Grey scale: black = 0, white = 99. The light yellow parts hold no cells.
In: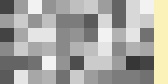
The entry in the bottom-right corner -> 44
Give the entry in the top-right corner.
94
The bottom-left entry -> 35
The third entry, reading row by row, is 94
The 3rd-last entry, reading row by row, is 48
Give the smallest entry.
21
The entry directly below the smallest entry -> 48
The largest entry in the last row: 89
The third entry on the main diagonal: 89
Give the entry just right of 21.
26
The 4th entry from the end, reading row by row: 53
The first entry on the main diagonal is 26
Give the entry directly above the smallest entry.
69
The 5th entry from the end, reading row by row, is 61
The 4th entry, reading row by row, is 57

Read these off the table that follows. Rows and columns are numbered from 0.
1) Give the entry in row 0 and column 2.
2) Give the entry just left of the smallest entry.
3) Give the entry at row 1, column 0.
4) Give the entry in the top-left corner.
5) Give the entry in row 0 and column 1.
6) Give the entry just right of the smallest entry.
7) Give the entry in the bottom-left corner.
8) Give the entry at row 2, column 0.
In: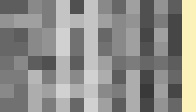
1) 53
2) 67
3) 57
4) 36
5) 36
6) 62
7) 44
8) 40

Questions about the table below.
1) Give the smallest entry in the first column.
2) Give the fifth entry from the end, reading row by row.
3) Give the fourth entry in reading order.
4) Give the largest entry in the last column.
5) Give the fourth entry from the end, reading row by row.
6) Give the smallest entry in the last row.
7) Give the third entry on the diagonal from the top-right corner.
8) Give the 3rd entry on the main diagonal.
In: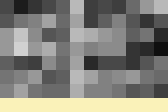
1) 28
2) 50
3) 28
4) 72
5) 45
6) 24
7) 37
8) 54

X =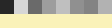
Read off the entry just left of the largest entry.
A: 15
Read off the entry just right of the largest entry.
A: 41

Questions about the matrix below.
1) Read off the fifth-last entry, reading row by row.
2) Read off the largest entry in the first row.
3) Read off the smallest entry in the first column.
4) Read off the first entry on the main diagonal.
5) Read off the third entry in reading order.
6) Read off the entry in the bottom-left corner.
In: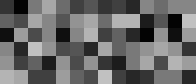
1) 15
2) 65
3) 6
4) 20
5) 47
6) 70

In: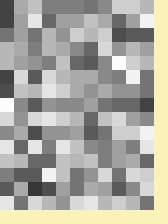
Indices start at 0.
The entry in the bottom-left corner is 89
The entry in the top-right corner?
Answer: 71
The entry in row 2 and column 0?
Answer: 45
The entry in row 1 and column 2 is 89
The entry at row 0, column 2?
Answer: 75
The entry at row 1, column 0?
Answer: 26
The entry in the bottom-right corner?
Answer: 45
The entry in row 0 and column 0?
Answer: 26
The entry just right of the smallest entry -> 30
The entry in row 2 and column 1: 62
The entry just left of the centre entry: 53
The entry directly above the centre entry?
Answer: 66
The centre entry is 53
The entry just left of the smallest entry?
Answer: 66
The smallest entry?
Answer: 21
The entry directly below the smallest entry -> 84
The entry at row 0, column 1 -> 66
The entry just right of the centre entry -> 62

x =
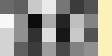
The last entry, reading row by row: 56
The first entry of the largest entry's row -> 96
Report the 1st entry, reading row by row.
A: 41
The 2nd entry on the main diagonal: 56
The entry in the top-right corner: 32
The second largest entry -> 91
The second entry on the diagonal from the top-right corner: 74
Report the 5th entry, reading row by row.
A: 46

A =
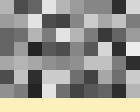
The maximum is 92
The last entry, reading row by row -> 70
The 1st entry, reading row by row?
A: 70
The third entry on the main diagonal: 70
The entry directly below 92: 18
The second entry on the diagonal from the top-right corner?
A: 75
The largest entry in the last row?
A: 88
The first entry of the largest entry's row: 39
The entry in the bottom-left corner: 56
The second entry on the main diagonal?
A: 65
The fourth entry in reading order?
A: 88
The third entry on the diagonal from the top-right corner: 22
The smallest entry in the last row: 14
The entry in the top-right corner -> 83

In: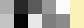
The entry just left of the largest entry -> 59
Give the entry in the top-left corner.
67
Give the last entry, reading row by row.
54
